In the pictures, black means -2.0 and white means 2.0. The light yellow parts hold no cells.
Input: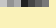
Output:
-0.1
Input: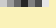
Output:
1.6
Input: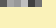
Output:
-0.2
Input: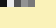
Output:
-0.1
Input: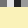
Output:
0.4
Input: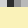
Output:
0.9
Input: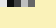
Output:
-0.4
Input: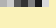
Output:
1.4
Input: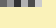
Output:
1.2
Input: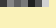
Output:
1.3
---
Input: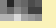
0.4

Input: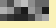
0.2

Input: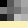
1.0

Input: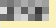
-0.7

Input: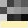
-1.2

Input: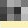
-0.5

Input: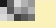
-0.6

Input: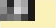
-1.0
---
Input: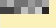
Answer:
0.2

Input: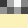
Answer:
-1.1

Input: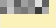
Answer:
0.5

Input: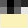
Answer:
-0.6

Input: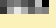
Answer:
-0.8

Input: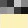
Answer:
-0.7

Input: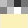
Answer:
1.0

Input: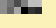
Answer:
0.2

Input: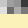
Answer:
1.1
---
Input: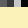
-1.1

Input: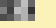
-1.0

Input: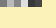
-0.9

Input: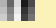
-1.2

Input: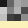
-1.2

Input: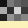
-1.5

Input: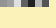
-0.7

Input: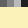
-0.5
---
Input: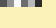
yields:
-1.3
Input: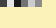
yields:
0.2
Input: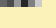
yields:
1.2
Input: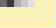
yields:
1.5
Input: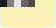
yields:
-0.8
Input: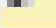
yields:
1.4
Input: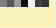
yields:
-1.2
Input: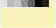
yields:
-1.5
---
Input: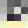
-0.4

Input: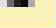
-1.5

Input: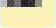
-1.4

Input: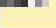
1.8

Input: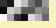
-0.2

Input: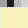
-1.5

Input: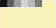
1.3
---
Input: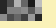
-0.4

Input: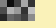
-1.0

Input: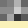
0.0

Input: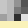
0.9

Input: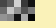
1.3

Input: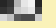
1.6
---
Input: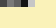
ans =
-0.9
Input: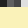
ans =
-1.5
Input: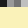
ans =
-1.6
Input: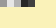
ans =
0.4
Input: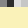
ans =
0.1
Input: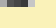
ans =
0.7
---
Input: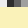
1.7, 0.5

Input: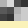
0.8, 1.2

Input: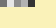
-0.2, -1.2

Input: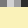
-0.1, -1.3

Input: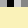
0.7, 0.1

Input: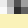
1.7, -0.5

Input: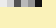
1.7, -1.7
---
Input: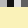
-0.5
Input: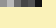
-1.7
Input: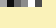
-0.8
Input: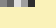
-1.3
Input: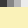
1.7
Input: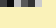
1.2
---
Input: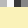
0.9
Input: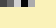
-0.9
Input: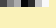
-0.9
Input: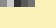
0.2
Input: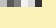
1.0
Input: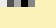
1.7
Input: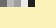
-0.3
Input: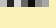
1.0
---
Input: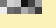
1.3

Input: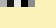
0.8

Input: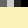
-0.4

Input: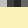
-0.4

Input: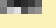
1.1

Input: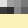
0.5
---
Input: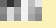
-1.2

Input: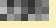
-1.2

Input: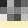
0.8

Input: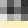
-0.6

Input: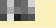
1.1

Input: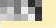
0.3

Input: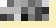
-0.3

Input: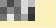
-0.8
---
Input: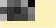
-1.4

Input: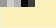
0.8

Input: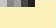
0.5

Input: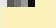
-0.2

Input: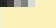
0.6

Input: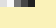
-0.1

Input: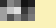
1.5
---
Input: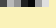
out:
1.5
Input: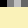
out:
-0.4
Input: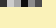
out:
-0.8
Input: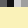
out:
0.5
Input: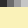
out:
1.1
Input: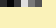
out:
-0.7
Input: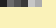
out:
0.7
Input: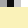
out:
2.0
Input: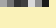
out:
-1.6
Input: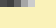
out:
1.2
